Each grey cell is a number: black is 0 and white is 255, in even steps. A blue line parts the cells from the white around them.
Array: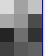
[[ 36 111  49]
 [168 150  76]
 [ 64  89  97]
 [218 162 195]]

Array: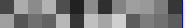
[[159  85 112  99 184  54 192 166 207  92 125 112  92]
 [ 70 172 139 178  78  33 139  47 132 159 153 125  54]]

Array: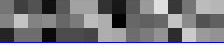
[[117  63  82  17  88 162 162  50  23  88 154 223  56 117 188 182]
 [ 36 109 109  10  75  75  69 174 168 109 123 146  44 202 154 146]
 [131 196 131 138 103 123 188 174   3 103  96 103 196 138  82  96]]

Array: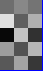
[[  8 195  49]
 [ 88 163  55]
 [110 136 116]
 [223  95 176]
 [157  82 182]]

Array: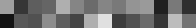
[[ 19  88  81 141  94  68 175 224  61  81 107  54 189 115]
 [160  54  94 101 175 133 107 133 121 148 154  32 121  47]]

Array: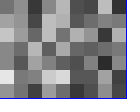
[[115 142  56 136 183  79  71 189  50]
 [148 115  64 156 109  56  79 142  71]
 [162 148  71 189 177  87 109 129 121]
 [197 156 103 189 115 177 148  56 177]
 [230 121 129 203 217  87  87 162  64]
 [136  87 162 129  95  79 129  43 136]
 [136 109 183  95 169 103  95 109 121]]
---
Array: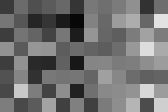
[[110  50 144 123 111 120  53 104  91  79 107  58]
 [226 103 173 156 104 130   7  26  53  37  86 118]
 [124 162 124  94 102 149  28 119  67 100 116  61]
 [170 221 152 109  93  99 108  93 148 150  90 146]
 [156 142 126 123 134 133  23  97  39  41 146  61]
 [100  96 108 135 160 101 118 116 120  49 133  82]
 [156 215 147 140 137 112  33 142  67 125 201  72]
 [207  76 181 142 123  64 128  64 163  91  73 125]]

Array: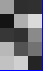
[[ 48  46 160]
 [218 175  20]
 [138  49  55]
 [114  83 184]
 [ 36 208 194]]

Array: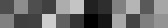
[[166  89 181 129  46  33 196 173  64  78 141  77]
 [147 127  68 169  21   1  52  96 205  65  63 129]]

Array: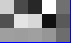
[[112 254  39  74 208]
 [ 89  17 216 228  80]
 [109 150 160 157 159]]

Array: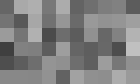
[[ 92 129 125 111  99 172 120 175 169 102]
 [159 149 146 153 106 150 113 167  88 116]
 [179 130 103 145  92 109  75 177 117 155]
 [192  77 104  94 101 158  93 127 129  63]
 [144 119 157  95 110 144 148 110  93  78]
 [154 172 142 144 162  98 146 135 136 136]]

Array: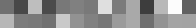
[[ 97 252 184  61 169 123 223 121 128 120  75 190  72 112]
 [163 164 147 111 169 155 119 129 146 201 113 121 124 183]]

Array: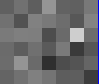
[[120  96  98 149  94 113  96]
 [131  87 109 121 129  82 113]
 [108 206 106  77 126 127 122]
 [ 86  58 122  90 112  93 107]
 [101  84  77  47 106 148 108]
 [ 60  94  93 116 128 113 100]]
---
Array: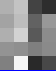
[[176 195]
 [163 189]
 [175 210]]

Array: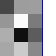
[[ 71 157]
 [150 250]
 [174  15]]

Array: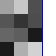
[[161 199]
 [ 85  52]
 [102  94]]

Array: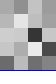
[[170 144]
 [183 229]
 [206 203]]

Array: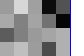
[[155 215]
 [169 129]
 [ 92 128]]

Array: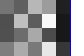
[[116  95]
 [ 79 191]
 [ 80 108]]

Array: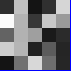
[[ 46 192]
 [251 179]
 [ 99 178]]

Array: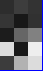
[[ 45  61]
 [ 53  24]
 [ 28 102]]

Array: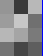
[[149  57]
 [156 199]
 [183 165]]
